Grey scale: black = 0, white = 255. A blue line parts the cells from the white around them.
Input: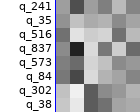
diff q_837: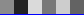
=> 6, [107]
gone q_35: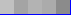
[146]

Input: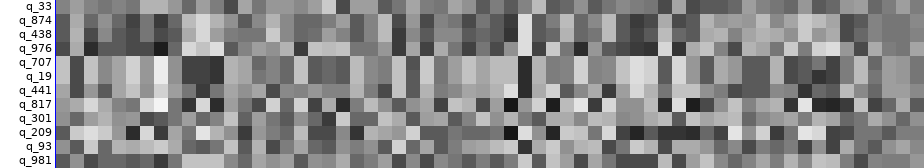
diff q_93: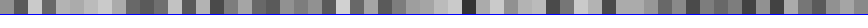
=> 12, [118]
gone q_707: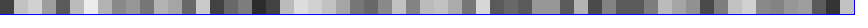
[82]
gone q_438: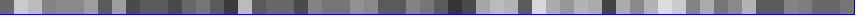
[111]
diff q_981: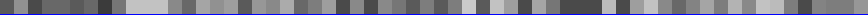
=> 19, [145]
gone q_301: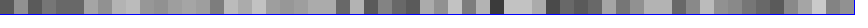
[98]

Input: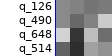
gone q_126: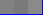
[116]
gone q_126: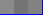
[122]
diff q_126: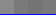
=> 2, [130]

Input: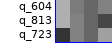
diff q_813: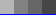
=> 1, [175]
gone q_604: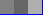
[123]
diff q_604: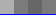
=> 4, [129]
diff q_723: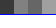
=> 1, [51]
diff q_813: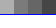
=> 2, [129]

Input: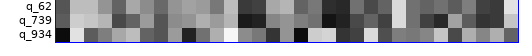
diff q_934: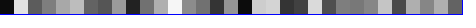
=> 15, [120]
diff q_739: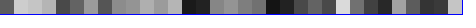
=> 24, [65]
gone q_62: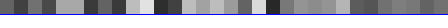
[105]

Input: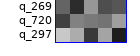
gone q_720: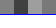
[115]
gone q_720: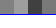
[115]

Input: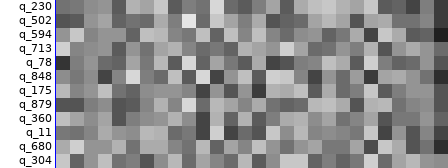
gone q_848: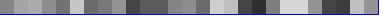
[156]
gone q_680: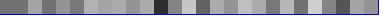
[76]

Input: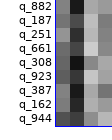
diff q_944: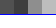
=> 4, [183]
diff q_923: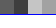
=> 2, [55]

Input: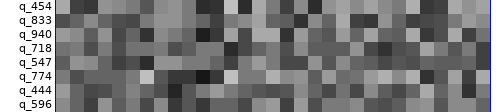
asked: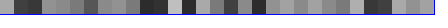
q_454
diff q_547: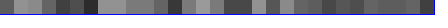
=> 13, [64]
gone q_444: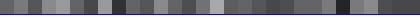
[130]
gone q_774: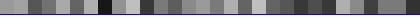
[107]
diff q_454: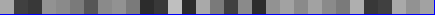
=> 12, [50]
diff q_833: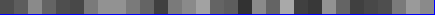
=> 2, [100]

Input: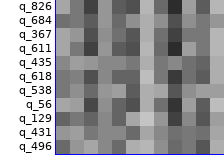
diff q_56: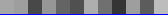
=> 4, [143]
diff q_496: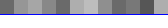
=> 7, [182]
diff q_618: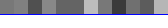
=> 12, [174]
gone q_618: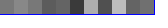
[128]

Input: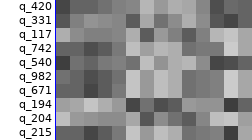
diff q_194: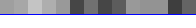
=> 8, [78]
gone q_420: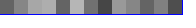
[106]

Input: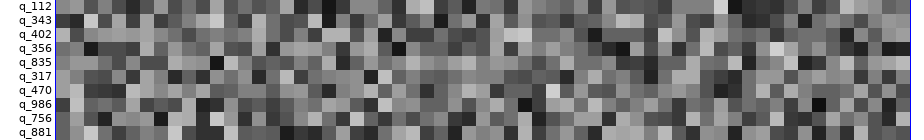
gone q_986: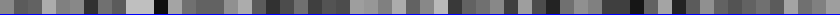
[69]
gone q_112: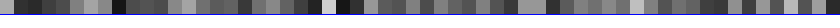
[120]
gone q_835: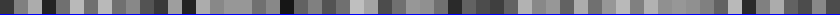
[106]

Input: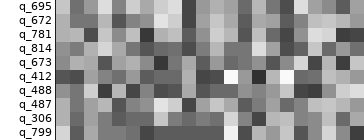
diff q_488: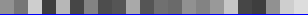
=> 12, [106]
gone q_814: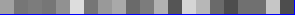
[98]
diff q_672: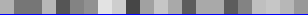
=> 16, [161]

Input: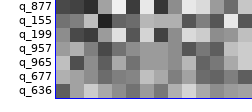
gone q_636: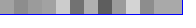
[120]
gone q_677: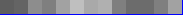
[133]
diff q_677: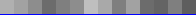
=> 6, [133]
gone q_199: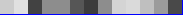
[149]

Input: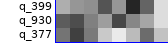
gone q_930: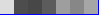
[128]
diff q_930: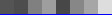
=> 1, [92]
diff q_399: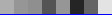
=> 8, [221]
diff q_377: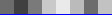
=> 1, [116]
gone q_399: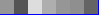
[37]

